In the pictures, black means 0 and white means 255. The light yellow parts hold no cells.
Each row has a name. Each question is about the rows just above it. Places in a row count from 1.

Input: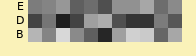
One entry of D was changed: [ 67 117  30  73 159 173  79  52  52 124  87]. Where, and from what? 4, [67]
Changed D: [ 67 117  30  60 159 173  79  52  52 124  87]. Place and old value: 4, [67]

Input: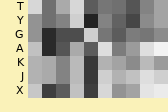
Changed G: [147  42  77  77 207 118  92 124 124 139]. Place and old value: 9, [118]
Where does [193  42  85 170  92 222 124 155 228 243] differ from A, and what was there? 9, [222]
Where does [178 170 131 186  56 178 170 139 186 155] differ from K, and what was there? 7, [163]

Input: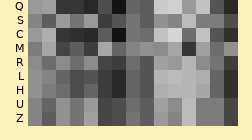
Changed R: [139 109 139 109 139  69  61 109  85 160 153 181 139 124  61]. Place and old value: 14, [116]
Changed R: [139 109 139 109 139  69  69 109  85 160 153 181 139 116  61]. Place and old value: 7, [61]

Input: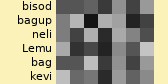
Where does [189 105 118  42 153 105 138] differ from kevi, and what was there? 6, [98]
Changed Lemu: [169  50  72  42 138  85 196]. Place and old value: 4, [35]
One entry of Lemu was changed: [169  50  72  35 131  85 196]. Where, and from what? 5, [138]
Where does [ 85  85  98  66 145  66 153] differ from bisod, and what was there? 4, [58]

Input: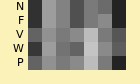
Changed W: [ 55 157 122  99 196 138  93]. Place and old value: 3, [115]
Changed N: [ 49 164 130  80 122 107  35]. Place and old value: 2, [157]
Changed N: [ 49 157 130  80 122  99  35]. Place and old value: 6, [107]
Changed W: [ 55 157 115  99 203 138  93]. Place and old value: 5, [196]
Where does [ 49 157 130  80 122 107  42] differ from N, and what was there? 7, [35]

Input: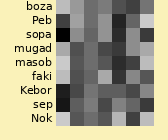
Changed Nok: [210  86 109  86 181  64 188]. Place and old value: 1, [202]
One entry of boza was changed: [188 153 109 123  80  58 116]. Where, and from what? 6, [64]
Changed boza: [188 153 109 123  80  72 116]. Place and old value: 6, [64]
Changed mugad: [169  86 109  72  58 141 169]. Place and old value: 2, [80]

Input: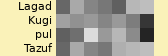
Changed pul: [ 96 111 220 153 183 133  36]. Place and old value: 6, [139]
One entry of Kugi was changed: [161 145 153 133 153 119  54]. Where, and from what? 6, [125]

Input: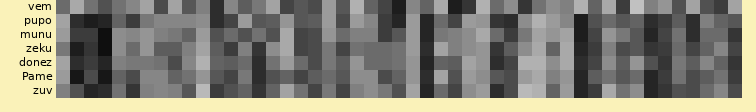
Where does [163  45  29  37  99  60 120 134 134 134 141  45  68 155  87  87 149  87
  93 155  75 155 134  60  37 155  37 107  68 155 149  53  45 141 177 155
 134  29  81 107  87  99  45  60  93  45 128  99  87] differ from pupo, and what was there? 16, [93]
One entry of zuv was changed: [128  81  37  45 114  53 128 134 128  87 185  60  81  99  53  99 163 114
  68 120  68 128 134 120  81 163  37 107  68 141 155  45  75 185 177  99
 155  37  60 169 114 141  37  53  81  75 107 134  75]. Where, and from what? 23, [141]
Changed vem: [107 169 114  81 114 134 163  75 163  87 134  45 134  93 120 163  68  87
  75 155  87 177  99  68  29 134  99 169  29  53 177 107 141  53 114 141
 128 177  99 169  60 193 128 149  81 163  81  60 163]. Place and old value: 11, [128]

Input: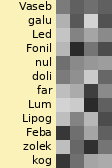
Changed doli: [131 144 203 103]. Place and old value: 1, [123]
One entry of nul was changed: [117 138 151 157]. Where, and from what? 1, [111]

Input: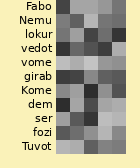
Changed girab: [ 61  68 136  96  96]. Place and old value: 5, [89]
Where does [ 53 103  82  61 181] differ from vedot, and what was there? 5, [173]
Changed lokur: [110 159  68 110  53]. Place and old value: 1, [117]
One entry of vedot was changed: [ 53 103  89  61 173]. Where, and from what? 3, [82]
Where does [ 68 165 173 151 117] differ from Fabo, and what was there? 3, [165]
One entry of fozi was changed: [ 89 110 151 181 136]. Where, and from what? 3, [144]

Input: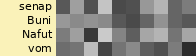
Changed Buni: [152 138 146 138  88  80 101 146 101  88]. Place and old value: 6, [74]
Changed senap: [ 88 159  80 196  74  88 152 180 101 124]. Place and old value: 6, [80]
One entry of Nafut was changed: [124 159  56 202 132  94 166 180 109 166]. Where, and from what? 9, [116]
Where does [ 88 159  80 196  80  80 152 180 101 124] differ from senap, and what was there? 5, [74]
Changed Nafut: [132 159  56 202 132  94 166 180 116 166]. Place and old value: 1, [124]
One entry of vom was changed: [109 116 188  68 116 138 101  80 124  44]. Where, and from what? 7, [94]

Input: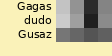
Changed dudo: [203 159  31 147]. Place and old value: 4, [139]
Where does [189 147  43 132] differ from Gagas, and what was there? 1, [195]
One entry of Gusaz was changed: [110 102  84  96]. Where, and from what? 1, [118]
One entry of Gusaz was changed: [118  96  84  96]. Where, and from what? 2, [102]
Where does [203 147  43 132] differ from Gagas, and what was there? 1, [195]
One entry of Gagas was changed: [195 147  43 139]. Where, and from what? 4, [132]
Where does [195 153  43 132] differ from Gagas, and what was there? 2, [147]

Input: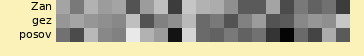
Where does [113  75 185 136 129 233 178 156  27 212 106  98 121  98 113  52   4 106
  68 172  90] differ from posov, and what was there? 9, [19]
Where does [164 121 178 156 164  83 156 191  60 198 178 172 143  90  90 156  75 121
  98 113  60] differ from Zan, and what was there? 16, [164]
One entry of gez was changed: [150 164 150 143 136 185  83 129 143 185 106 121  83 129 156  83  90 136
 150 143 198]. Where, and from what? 6, [191]

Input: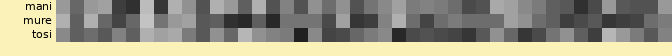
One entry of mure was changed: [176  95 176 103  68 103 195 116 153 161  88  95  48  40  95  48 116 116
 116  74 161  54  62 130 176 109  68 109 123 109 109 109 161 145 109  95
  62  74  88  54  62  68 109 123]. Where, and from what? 16, [40]
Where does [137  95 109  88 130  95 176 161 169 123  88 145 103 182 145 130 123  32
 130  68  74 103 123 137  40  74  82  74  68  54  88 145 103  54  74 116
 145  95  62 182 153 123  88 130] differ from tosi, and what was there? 19, [137]
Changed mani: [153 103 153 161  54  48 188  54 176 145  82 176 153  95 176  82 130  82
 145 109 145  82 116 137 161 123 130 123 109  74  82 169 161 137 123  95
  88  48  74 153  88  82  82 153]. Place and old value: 5, [62]
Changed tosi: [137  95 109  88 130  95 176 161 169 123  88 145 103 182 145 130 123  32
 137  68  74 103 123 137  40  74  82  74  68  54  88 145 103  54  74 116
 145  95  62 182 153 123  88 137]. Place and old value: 44, [130]
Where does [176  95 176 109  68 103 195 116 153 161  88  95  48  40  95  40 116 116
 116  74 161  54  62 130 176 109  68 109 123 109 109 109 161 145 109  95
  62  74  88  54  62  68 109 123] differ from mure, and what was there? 4, [103]
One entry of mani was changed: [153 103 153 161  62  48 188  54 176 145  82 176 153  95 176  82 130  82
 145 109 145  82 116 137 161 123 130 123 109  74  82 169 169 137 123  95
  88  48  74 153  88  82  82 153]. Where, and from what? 33, [161]

